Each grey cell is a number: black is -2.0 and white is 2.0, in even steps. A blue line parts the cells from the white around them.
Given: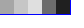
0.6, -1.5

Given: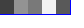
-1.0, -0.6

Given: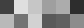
-1.0, 0.2

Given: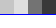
1.1, -1.1

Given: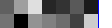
-0.5, 1.2

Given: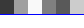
-1.1, 1.2

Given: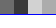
-0.3, 0.7

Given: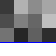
-1.1, -1.3

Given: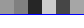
0.4, 0.6
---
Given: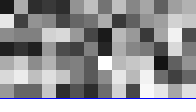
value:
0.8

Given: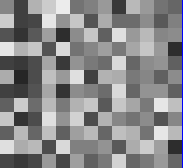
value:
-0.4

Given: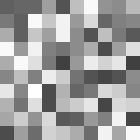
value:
0.9

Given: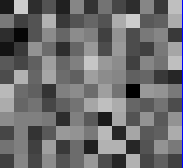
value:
1.0

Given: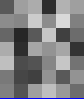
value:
0.5

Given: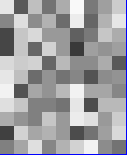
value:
1.2

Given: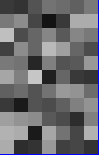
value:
-0.1

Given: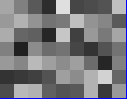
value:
1.0

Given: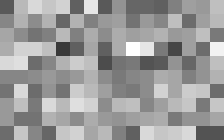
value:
1.0
